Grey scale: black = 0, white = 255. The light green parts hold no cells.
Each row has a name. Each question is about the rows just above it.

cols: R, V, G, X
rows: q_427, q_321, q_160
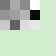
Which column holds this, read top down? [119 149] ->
R
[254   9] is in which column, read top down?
X
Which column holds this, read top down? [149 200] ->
R
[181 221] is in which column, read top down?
G

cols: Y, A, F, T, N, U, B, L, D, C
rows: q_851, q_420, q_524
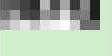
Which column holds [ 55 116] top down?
L
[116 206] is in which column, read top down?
L
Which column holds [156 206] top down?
A
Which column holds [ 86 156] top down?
A

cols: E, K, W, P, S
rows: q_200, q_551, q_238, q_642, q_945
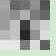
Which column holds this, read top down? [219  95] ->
S
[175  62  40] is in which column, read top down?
W
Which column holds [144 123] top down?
P
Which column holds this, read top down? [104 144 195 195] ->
K
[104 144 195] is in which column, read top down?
K
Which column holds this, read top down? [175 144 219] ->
P

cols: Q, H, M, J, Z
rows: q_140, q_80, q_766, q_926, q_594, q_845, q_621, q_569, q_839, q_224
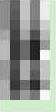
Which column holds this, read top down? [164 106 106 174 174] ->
M
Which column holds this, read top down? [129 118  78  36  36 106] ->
J
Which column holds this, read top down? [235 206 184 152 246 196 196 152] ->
Z
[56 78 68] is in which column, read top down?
H
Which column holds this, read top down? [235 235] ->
Z
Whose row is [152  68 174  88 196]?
q_569
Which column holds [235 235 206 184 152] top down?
Z

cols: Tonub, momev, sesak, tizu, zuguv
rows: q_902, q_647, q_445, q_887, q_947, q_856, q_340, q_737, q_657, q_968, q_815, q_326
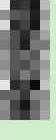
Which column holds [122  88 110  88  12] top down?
tizu
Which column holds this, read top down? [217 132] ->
Tonub
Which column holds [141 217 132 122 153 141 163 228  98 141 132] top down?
Tonub
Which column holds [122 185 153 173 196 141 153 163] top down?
zuguv
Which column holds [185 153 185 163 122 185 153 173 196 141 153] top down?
zuguv
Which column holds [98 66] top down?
momev

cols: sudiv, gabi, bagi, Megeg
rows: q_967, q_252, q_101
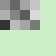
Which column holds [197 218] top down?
Megeg
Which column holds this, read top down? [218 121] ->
Megeg
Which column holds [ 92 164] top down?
bagi
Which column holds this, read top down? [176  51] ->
sudiv

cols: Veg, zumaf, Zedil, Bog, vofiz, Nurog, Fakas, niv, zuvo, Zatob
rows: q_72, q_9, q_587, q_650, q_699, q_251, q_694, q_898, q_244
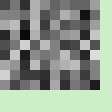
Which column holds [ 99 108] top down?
Nurog
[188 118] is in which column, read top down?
vofiz
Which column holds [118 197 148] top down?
zumaf

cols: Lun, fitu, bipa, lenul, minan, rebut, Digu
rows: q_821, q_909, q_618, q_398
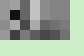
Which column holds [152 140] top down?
Lun
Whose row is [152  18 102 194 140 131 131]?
q_909
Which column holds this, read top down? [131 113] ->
rebut

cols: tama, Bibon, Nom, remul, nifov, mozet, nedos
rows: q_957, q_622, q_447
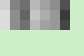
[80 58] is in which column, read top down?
nedos
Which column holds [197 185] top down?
remul

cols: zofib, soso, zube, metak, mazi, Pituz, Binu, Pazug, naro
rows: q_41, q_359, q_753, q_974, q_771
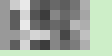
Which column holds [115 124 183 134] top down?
Pazug
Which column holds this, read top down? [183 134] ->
Pazug
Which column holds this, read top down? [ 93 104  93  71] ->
Binu

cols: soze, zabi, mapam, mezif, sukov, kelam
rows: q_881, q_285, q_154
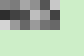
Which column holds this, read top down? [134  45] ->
soze
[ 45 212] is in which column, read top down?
soze
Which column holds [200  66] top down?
kelam

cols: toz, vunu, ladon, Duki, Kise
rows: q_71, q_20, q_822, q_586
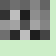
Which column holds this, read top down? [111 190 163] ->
vunu
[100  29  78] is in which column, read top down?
ladon

